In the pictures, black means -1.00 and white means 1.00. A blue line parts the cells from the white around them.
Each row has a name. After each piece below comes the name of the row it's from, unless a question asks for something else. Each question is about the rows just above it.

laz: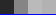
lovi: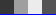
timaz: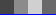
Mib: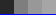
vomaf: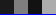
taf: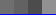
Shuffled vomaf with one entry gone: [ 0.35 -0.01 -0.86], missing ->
[-0.80]
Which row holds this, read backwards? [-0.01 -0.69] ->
Mib
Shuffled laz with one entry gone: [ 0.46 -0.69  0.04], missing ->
[0.40]

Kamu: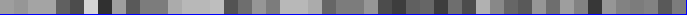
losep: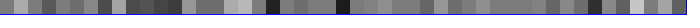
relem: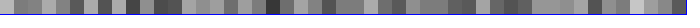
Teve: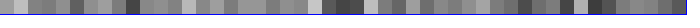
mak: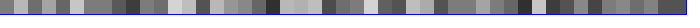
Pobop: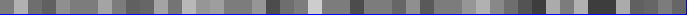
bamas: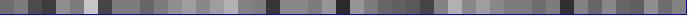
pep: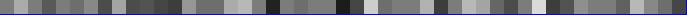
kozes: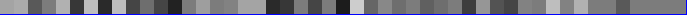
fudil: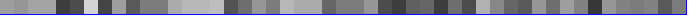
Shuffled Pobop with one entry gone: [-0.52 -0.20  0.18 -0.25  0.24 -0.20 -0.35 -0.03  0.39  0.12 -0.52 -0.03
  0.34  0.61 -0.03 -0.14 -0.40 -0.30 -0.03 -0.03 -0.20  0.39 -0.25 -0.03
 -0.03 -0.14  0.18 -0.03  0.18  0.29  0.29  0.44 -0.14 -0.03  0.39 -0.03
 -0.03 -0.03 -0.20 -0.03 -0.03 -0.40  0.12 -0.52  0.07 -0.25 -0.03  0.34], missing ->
[-0.09]
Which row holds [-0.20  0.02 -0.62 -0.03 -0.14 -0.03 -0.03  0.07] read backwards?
bamas

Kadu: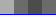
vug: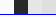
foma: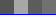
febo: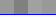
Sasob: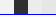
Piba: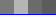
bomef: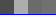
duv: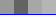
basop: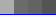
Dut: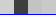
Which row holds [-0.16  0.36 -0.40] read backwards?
bomef
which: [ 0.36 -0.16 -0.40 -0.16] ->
Kadu
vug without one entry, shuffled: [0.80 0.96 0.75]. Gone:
[-0.68]
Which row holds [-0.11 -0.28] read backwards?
foma

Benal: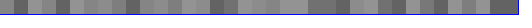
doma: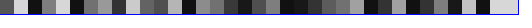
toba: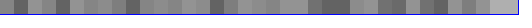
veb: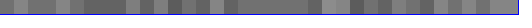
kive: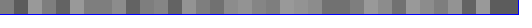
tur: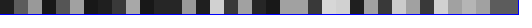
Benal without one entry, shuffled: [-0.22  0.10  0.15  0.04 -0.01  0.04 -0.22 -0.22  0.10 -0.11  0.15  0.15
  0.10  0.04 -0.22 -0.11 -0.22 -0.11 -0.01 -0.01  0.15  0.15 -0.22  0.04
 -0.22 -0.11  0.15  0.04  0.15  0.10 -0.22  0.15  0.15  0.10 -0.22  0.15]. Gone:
[-0.06]
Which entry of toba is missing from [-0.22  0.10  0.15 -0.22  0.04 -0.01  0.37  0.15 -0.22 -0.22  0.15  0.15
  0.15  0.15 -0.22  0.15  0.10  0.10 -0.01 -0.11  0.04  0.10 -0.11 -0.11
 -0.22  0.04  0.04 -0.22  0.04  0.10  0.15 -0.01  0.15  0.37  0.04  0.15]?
[-0.17]

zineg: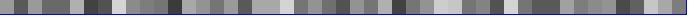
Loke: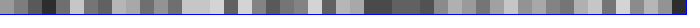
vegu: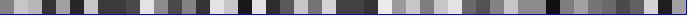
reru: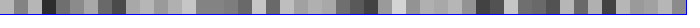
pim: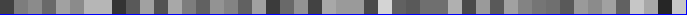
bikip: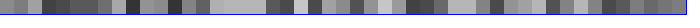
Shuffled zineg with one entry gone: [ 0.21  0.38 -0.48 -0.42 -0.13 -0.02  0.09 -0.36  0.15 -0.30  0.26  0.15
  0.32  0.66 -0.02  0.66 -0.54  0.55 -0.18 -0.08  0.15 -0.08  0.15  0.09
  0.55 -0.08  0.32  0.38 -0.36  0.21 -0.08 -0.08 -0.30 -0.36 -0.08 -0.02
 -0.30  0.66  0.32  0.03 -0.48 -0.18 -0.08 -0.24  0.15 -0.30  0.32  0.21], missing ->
[0.61]
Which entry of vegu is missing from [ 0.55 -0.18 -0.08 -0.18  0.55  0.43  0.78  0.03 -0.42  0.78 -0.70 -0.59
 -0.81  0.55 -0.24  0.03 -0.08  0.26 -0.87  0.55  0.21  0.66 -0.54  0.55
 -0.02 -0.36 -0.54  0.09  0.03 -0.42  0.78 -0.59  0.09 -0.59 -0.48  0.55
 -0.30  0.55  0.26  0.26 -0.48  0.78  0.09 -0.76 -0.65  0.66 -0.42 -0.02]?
[0.84]
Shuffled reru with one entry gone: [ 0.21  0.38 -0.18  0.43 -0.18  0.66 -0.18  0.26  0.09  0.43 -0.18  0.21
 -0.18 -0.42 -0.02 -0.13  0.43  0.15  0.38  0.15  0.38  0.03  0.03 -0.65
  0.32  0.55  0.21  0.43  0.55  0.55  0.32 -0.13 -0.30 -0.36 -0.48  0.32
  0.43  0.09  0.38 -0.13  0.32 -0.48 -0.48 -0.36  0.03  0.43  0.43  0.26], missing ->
[0.49]

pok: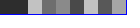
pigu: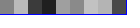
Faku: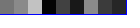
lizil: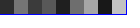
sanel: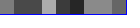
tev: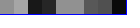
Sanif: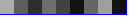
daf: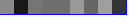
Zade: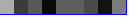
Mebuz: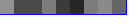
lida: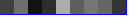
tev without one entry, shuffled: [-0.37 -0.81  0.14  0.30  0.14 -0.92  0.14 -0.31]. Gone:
[-0.70]
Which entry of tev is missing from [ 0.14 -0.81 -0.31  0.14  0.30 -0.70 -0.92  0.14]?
[-0.37]
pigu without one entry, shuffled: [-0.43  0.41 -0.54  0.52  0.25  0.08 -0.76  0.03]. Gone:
[0.46]
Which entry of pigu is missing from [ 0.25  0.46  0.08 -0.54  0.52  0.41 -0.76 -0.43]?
[0.03]
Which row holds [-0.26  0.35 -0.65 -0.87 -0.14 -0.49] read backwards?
lida
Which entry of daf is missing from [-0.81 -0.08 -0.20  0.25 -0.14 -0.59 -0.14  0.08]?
[0.20]

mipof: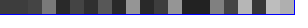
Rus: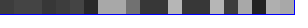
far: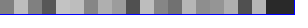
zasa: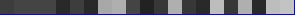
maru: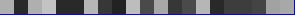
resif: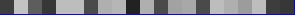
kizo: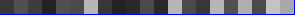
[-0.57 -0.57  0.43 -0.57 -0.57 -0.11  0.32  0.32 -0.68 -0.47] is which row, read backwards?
Rus
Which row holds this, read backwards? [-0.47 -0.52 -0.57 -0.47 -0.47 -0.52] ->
Rus
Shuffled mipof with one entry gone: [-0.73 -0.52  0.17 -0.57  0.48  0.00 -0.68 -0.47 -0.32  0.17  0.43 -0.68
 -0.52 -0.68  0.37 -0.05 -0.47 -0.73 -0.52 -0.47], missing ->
[-0.62]
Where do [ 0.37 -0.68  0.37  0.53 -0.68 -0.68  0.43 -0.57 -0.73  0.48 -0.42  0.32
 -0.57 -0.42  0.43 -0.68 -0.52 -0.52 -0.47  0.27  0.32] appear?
maru

